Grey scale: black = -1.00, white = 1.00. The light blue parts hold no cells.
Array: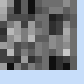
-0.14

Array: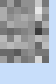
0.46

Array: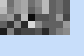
-0.46

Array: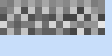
-0.47

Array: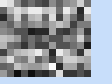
0.31

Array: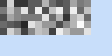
-0.16

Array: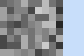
0.36
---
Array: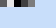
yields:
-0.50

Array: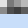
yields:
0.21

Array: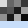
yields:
0.02

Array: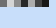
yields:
-0.48

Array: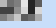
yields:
-0.71

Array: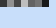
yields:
-0.10

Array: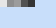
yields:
-0.36

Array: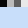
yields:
-0.26
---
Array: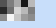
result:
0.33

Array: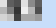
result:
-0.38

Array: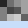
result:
0.13

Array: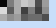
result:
0.35

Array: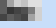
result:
0.64

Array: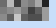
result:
-0.50

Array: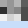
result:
0.42

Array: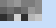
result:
0.19

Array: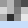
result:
-0.17

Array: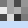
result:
-0.41
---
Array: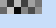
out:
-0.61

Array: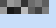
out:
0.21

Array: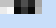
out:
0.52

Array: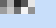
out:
0.37

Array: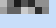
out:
-0.11

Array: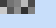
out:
-0.10

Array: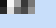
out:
0.94
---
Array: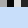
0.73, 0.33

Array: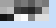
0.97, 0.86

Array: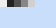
0.86, 0.63

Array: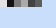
0.77, 0.33

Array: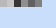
0.56, 0.45

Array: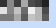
0.87, 0.77
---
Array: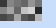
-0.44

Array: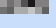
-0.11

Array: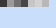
-0.56

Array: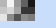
0.79

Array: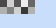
0.39

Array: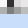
0.38

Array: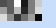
0.72
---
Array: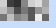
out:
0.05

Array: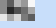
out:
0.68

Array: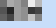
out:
0.23

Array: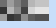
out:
-0.49

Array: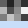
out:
0.19

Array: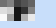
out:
-0.84
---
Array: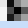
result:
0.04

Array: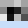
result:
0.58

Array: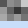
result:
0.00

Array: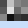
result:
0.06

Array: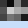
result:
0.01

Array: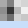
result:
0.76

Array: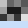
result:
0.02

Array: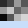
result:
0.21
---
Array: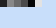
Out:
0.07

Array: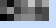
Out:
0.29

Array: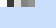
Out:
0.74

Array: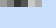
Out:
0.34

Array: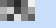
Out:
0.74

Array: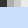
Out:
0.61
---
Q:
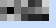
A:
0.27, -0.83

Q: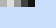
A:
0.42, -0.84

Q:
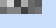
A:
0.24, -0.08

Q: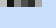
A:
0.52, 0.30

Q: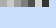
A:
0.36, -0.59

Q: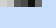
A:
0.65, -0.16

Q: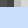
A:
-0.36, 0.69

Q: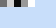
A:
-0.12, 0.99
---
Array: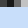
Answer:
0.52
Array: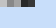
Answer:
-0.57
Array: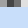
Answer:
0.76
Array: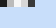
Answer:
-0.55
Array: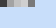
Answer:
-0.05
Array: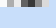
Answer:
0.71
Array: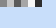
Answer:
-0.64
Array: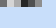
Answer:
0.11
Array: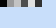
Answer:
-0.61
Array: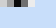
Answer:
0.85
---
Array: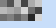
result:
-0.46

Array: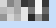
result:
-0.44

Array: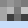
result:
0.18

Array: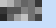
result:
-0.21

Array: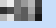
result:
0.20

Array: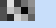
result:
-0.59
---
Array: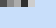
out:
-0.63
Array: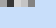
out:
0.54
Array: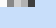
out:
0.40
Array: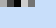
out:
0.61
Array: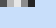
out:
0.10
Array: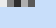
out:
0.37
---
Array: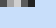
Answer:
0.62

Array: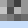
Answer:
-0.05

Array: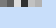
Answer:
-0.62

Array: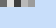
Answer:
-0.51

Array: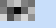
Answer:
0.24

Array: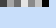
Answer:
0.08

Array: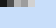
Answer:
0.43

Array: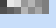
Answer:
0.10
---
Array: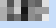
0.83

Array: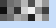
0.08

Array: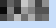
-0.11

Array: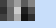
-0.63

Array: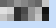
-0.75

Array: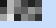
-0.61

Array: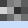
-0.13

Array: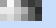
-0.55
